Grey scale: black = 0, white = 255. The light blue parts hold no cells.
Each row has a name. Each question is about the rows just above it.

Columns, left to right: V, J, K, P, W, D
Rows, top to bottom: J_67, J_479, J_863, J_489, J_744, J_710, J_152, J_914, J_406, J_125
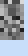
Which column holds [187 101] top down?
W
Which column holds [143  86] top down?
P

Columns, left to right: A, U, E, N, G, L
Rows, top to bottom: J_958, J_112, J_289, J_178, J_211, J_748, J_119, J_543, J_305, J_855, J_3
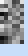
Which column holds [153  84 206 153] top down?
L
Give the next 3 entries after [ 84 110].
[126 166 153]
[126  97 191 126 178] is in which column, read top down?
E

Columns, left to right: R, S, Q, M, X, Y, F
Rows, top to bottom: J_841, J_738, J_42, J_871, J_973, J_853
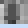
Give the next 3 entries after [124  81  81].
[124 166 153]
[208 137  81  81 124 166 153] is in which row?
J_738
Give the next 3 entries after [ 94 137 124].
[109 166 124]
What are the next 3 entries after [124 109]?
[166 124 137]
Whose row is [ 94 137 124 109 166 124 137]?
J_841
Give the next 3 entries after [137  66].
[ 52 153 166]
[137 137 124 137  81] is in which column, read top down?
S

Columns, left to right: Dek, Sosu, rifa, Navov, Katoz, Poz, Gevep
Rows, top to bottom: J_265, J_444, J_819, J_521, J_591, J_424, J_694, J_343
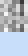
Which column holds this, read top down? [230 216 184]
Gevep
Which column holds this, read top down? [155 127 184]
rifa
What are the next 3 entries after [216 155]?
[139 216 112]
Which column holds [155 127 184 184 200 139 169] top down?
rifa

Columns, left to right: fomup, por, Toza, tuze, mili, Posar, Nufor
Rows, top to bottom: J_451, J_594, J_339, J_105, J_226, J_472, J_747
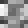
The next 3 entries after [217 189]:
[135 135 135]
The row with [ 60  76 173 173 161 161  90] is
J_451
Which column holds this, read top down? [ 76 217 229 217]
por

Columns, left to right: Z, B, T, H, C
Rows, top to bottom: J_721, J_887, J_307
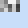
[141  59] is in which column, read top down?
C
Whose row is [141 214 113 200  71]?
J_307
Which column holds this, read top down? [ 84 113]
T

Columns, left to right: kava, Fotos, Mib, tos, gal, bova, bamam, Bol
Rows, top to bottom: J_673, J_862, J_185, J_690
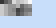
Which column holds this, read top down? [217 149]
tos
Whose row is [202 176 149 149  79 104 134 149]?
J_690
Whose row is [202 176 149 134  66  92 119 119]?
J_185
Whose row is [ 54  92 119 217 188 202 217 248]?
J_673

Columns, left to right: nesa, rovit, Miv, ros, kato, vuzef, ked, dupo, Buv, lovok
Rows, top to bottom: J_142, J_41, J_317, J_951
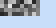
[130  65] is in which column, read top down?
ros
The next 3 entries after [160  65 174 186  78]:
[ 38 174 201]
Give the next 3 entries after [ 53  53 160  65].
[ 90 174 117]
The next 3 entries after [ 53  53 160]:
[ 65  90 174]
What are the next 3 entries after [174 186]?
[ 78  38 174]
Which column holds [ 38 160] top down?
vuzef
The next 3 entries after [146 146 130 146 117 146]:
[ 90 104 130]

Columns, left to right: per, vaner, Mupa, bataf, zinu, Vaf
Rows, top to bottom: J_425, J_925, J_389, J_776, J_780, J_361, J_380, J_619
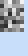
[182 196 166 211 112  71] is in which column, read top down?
vaner
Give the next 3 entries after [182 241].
[125 152 241]

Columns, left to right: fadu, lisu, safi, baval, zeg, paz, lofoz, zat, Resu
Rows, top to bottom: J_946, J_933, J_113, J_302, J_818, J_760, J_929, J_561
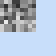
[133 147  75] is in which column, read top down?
paz
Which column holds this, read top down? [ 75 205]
paz
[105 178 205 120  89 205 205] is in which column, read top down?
fadu

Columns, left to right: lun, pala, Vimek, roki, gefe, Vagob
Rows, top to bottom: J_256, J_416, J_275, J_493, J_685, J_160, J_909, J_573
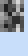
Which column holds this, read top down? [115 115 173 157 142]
lun
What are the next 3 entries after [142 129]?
[ 59 157 214]
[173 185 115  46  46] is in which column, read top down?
gefe
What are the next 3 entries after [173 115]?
[ 31 157 115]

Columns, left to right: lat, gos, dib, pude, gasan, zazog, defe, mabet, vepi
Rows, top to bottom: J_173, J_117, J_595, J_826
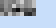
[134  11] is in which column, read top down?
gasan
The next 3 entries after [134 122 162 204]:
[134 147 189]
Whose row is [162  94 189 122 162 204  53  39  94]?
J_826
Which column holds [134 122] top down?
dib
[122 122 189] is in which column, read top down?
dib
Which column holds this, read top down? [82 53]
defe
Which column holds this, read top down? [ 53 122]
pude

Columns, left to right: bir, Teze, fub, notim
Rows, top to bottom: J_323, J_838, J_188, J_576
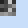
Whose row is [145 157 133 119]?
J_576
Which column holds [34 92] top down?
bir
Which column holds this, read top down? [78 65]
Teze
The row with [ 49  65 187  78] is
J_188

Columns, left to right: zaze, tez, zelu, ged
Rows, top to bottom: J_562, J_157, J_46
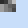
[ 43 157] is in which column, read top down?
zaze
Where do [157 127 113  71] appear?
J_46

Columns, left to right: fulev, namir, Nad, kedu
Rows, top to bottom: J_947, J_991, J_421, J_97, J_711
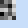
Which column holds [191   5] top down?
fulev
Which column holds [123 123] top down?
namir
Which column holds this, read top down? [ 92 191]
fulev
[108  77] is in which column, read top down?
Nad
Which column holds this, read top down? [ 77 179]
Nad
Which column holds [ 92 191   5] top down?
fulev

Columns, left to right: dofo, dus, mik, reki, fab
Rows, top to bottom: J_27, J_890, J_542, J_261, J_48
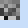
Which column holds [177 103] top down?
dus
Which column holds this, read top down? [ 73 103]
reki
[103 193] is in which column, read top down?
reki
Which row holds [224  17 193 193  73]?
J_48
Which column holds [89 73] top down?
mik
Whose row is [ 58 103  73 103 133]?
J_261

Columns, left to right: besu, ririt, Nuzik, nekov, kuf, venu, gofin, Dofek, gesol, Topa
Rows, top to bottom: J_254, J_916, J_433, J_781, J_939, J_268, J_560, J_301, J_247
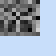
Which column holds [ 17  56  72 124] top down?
nekov
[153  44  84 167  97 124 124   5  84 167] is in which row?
J_433
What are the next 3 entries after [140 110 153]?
[110  56 110]

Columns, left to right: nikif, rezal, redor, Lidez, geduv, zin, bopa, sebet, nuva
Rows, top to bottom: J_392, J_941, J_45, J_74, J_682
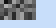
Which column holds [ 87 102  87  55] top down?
nikif
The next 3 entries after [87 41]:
[131  87  71]
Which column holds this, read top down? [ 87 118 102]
nuva
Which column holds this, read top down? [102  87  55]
nikif
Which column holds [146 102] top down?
redor
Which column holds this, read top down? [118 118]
redor

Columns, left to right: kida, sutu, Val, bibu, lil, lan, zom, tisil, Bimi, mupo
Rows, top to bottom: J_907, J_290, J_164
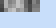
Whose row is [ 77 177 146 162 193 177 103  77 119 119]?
J_290
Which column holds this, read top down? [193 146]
lil
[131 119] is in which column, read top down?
Bimi
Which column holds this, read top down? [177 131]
sutu
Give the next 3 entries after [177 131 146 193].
[162 103  65]
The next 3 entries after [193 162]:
[103  65 131]

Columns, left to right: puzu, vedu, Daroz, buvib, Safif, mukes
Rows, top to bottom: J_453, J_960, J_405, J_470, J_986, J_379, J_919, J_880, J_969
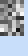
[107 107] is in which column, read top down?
Daroz
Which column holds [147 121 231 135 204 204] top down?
buvib
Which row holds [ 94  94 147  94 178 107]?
J_453
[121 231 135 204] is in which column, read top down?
buvib
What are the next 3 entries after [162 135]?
[ 49 147 231]

